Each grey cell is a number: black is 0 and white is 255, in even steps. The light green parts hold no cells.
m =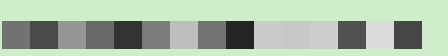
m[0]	114
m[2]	150
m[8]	36
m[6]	190
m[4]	51

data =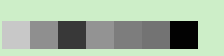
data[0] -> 200
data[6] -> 2
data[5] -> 115

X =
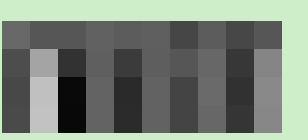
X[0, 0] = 104
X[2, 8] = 49
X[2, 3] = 99
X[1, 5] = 94
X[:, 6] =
[70, 86, 68, 68]
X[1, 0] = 77
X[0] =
[104, 86, 86, 97, 92, 95, 70, 92, 71, 86]
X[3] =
[74, 194, 8, 99, 43, 98, 68, 103, 53, 135]
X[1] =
[77, 164, 50, 95, 59, 94, 86, 103, 55, 133]
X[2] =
[72, 192, 9, 99, 42, 98, 68, 106, 49, 137]

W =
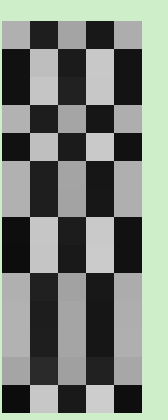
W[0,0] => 176
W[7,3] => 201
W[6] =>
[177, 30, 163, 23, 175]
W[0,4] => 173
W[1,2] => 27
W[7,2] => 28
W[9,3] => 24
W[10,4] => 174
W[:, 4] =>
[173, 19, 19, 174, 17, 175, 175, 17, 17, 172, 174, 175, 167, 14]
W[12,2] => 160
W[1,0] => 17
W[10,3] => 22
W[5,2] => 164
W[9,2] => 162
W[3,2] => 165
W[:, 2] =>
[164, 27, 33, 165, 27, 164, 163, 28, 25, 162, 165, 165, 160, 25]
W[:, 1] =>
[30, 190, 197, 29, 191, 30, 30, 198, 197, 32, 29, 30, 42, 199]

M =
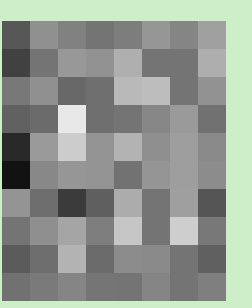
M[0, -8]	87
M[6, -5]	95
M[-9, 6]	116
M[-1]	[113, 122, 133, 117, 116, 133, 116, 127]
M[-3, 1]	143
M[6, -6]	59
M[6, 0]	148
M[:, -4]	[125, 175, 185, 116, 179, 114, 172, 198, 140, 116]
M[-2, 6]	116
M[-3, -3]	116
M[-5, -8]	18
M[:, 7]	[160, 174, 146, 113, 138, 140, 85, 120, 96, 127]
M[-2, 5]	138
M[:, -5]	[116, 146, 111, 111, 148, 148, 95, 126, 107, 117]
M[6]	[148, 110, 59, 95, 172, 116, 159, 85]
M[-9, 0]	65
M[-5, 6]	158
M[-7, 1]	107
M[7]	[116, 143, 165, 126, 198, 116, 206, 120]
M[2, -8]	120

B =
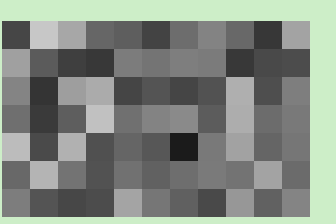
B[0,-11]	70
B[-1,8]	151
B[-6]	[160, 91, 63, 56, 124, 116, 126, 123, 56, 73, 76]
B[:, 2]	[167, 63, 158, 94, 177, 115, 71]
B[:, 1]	[199, 91, 52, 58, 74, 180, 84]
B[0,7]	131
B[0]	[70, 199, 167, 102, 94, 67, 109, 131, 104, 55, 163]
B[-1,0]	125
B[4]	[188, 74, 177, 80, 101, 87, 27, 121, 162, 101, 118]
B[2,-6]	84
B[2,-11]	132
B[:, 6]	[109, 126, 69, 138, 27, 110, 96]
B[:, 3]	[102, 56, 171, 193, 80, 82, 76]
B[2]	[132, 52, 158, 171, 69, 84, 69, 82, 175, 78, 126]
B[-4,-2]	108
